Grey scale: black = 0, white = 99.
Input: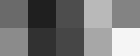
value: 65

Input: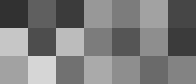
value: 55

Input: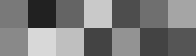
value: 26

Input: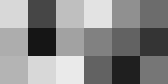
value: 38

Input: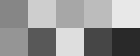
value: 27

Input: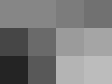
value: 60

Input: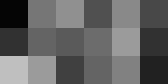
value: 60

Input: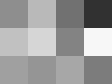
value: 51

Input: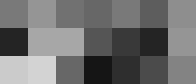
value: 14
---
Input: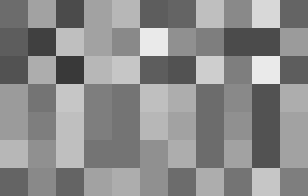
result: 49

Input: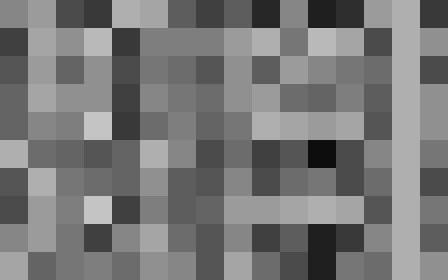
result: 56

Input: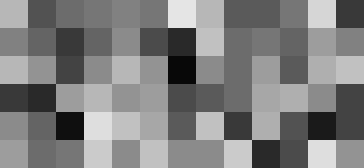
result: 57

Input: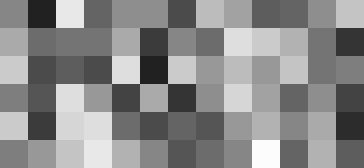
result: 36

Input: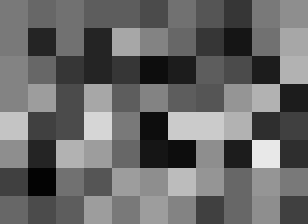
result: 25

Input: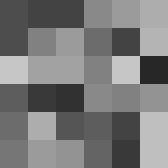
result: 74
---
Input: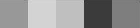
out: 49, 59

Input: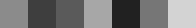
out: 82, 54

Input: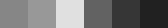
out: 13, 52

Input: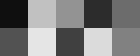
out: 42, 32

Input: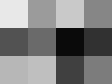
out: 52, 71

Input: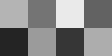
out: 38, 14

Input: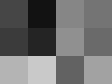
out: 45, 70
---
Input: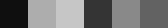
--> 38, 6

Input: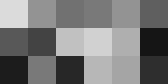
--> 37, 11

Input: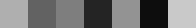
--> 78, 68

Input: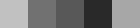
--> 65, 75

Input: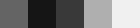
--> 93, 39

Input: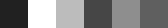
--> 37, 13
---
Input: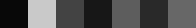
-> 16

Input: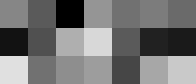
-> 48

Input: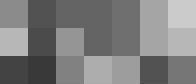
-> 64

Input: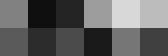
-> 84

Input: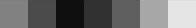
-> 65

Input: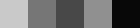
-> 56
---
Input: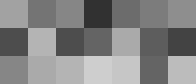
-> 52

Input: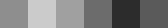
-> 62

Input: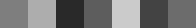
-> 16

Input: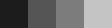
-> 48

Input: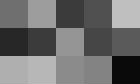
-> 23

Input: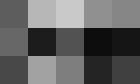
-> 78
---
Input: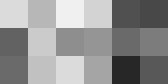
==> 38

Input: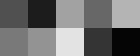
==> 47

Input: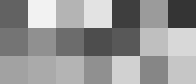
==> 45

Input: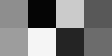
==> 61

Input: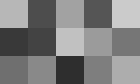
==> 22

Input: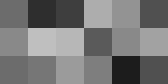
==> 53

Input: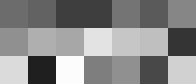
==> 56

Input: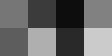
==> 36

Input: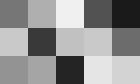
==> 78

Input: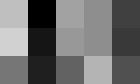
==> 81
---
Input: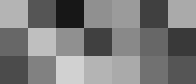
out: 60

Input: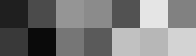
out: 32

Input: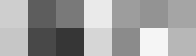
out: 61

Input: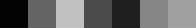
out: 12

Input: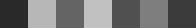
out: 31

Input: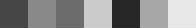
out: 15

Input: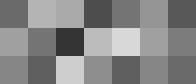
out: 45

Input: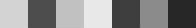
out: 24

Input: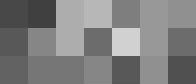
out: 49
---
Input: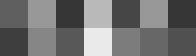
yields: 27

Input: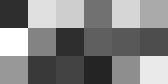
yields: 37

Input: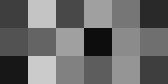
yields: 5

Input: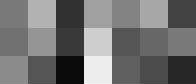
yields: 33

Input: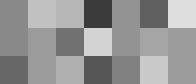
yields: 57

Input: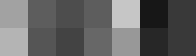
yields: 77

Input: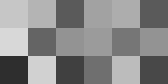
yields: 60

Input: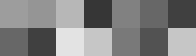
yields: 50

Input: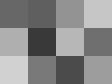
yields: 22

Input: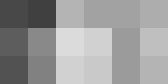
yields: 81
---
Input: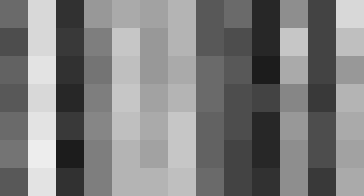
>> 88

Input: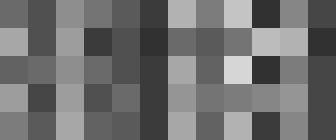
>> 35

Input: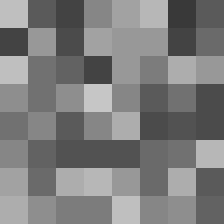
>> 55

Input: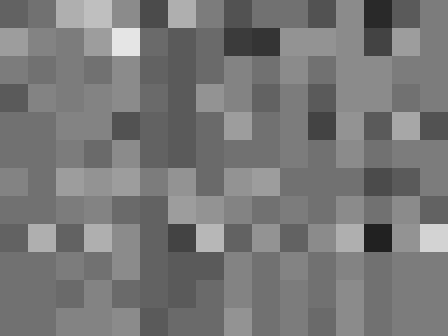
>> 44

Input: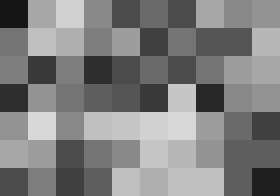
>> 49

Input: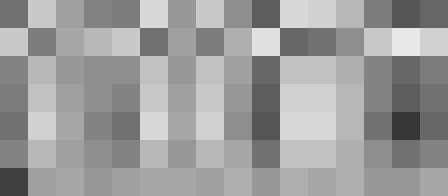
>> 62
